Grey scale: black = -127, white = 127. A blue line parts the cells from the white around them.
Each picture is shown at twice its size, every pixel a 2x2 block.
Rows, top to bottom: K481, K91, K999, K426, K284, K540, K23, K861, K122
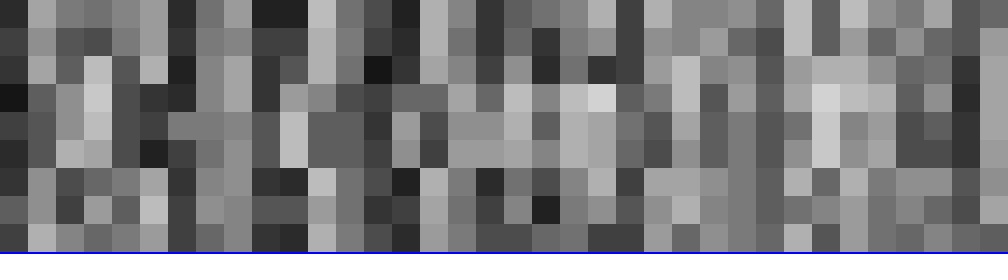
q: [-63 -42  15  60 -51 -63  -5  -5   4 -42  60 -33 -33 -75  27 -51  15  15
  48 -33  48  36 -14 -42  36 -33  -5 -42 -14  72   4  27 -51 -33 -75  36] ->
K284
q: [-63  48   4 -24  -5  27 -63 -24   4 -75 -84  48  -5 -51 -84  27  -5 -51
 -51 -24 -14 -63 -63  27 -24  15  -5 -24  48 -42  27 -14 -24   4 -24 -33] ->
K122
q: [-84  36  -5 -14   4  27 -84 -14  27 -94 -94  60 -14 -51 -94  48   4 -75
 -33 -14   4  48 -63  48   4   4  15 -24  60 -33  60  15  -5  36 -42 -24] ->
K481

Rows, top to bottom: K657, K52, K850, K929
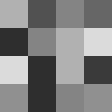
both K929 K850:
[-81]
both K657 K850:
[49]
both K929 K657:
[4]
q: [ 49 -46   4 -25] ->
K657
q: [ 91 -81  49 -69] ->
K850
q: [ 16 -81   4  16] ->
K929

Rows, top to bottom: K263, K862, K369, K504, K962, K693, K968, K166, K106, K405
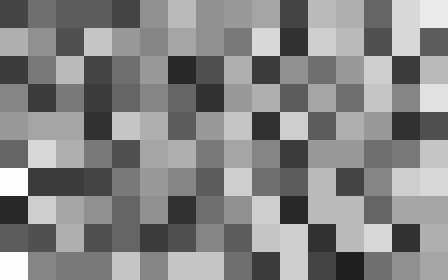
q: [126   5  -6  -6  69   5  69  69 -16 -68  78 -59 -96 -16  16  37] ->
K405
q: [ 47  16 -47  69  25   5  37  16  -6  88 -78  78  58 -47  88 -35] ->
K862
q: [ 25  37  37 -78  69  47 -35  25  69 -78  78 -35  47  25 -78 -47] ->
K962

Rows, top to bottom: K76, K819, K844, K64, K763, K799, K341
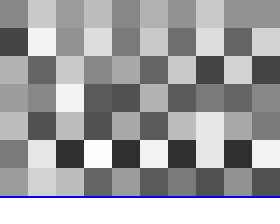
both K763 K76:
[61]
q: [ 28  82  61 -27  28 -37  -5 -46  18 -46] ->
K341
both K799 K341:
[-5]

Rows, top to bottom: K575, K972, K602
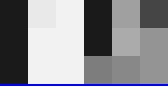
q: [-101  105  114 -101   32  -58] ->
K575
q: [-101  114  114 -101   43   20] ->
K972

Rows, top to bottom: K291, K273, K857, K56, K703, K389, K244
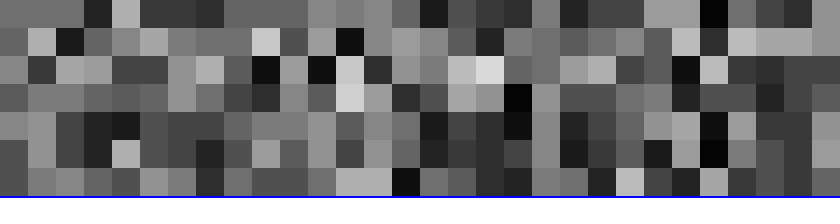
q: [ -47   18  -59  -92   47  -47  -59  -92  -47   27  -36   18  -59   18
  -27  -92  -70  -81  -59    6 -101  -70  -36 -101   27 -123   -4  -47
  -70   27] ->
K389
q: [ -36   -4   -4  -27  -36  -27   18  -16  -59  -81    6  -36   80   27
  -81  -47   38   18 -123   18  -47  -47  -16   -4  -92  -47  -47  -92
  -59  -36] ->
K56
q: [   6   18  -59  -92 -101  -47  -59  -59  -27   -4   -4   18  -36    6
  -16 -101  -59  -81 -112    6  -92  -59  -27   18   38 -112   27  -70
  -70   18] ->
K703

